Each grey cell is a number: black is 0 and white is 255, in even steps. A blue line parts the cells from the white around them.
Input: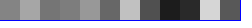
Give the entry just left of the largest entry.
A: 41
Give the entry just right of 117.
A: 125

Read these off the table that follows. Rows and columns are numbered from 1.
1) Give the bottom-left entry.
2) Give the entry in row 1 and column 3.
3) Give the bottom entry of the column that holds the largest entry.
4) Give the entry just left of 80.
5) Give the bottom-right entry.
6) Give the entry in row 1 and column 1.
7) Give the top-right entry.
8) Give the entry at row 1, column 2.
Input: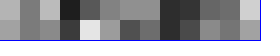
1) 162
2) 187
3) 229
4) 156
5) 162
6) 180
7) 208
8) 123

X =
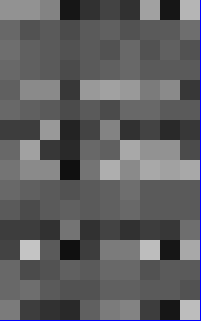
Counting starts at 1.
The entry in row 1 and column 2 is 146
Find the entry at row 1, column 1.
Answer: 146
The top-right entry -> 181
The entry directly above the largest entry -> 61
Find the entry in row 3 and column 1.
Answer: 110
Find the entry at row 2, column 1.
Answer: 104
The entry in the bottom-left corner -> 123
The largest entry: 196
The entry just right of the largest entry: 90
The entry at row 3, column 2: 96
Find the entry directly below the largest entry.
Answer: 75
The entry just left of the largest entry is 67
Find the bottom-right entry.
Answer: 189
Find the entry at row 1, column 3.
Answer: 131
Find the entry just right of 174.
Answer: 138

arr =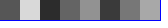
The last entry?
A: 168
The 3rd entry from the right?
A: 58
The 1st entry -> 86

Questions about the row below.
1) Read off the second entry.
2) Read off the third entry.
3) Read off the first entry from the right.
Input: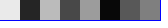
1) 37
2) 187
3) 127

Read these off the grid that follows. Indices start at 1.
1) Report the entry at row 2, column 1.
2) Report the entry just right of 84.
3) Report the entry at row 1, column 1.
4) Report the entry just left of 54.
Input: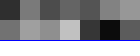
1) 114
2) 130
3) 47
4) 193

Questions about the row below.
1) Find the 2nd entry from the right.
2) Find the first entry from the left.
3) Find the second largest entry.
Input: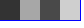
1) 73
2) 51
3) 167

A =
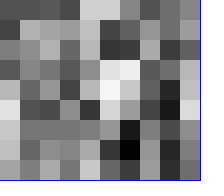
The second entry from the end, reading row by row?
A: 47
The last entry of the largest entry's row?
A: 191
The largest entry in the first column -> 225
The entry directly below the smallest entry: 61
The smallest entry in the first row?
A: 74
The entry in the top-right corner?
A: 133
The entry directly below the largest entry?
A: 213
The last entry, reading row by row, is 110
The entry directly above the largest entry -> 225
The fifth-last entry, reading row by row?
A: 103
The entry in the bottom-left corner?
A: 164
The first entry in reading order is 82
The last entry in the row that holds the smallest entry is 126
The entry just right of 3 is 149
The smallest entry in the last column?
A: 96
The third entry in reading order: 88
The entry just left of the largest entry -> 183
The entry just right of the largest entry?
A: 199
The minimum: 3
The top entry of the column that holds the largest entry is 207
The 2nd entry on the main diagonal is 177
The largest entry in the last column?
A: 219
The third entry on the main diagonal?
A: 177
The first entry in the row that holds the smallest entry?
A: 191
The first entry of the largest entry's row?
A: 183

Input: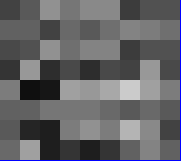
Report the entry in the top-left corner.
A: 66
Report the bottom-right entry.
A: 97
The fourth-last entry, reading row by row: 52
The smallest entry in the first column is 52
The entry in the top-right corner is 81
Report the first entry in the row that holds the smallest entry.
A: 124
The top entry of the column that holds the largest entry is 60
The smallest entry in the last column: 66
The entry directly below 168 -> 105
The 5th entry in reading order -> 137
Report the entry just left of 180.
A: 124
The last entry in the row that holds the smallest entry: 124
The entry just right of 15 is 22
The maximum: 203
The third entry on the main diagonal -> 145
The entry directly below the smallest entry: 97
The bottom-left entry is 105
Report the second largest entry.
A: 180
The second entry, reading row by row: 89
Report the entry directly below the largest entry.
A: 89
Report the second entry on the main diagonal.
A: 97
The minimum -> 15

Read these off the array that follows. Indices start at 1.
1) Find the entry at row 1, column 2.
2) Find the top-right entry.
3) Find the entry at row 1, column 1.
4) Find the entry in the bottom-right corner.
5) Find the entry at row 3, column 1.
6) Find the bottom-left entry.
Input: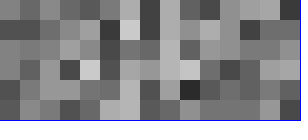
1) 104
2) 58
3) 130
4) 73
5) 130
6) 89

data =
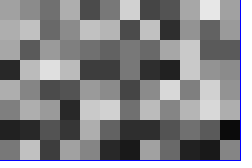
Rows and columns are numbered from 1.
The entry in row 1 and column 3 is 112
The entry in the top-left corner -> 161
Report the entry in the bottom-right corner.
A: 133
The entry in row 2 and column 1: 174
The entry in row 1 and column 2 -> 139
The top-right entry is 161
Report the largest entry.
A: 231
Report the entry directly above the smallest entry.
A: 174
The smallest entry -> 11
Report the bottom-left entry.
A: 120
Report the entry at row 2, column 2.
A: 193
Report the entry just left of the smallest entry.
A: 90
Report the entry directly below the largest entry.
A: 98
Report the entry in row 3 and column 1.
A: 167
